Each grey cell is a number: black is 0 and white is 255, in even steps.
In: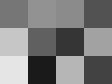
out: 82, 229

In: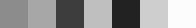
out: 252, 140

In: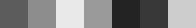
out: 205, 92

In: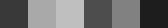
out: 29, 57

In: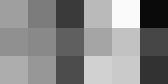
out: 10, 173

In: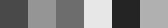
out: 176, 73

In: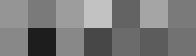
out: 122, 136

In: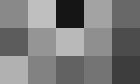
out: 104, 177
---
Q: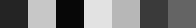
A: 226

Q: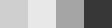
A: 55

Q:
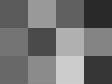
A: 41

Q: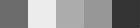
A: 150

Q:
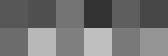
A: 50

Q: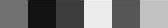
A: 236

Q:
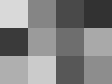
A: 50

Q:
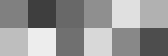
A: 143

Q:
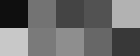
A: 82

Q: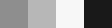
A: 25
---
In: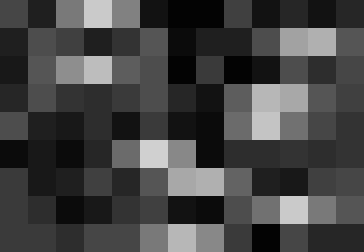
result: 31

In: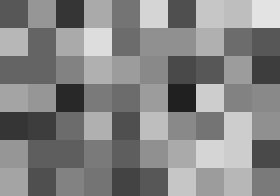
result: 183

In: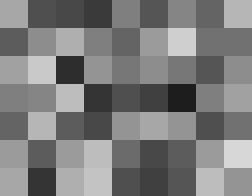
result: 92

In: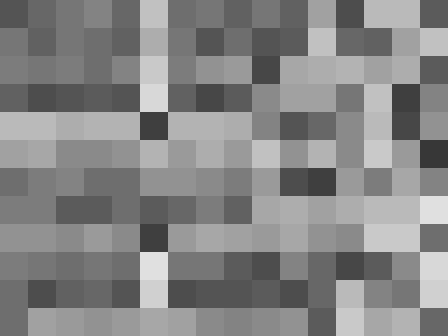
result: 118

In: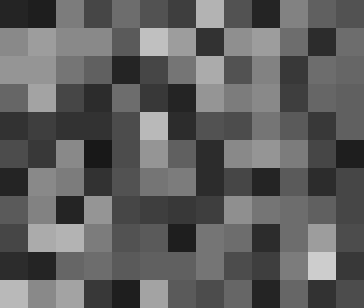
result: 137

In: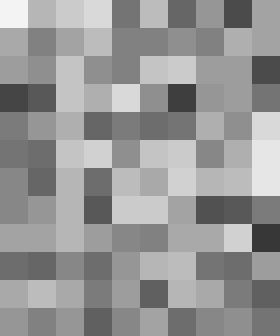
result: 169
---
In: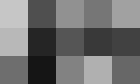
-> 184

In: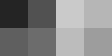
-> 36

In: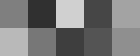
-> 127

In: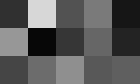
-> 151

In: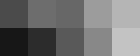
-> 75

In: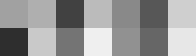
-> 161

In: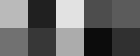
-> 186
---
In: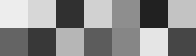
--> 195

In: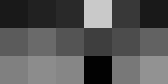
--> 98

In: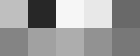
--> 105

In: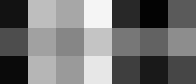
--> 141

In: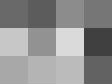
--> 64

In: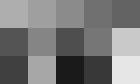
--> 201
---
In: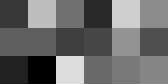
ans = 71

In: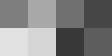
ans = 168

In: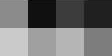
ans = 16

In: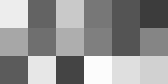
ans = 127

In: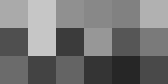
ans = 151

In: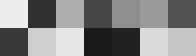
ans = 142

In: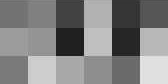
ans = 191
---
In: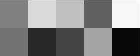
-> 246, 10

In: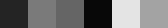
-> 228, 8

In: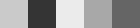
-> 235, 52

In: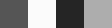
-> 251, 37

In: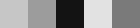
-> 226, 19

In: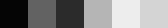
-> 237, 5

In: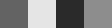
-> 229, 42

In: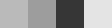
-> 228, 54

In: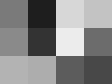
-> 236, 30
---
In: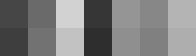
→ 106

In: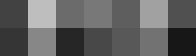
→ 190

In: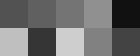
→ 96

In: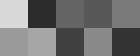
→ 44

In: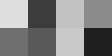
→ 60

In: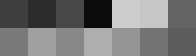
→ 44

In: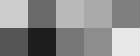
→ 105

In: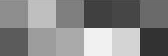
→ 191
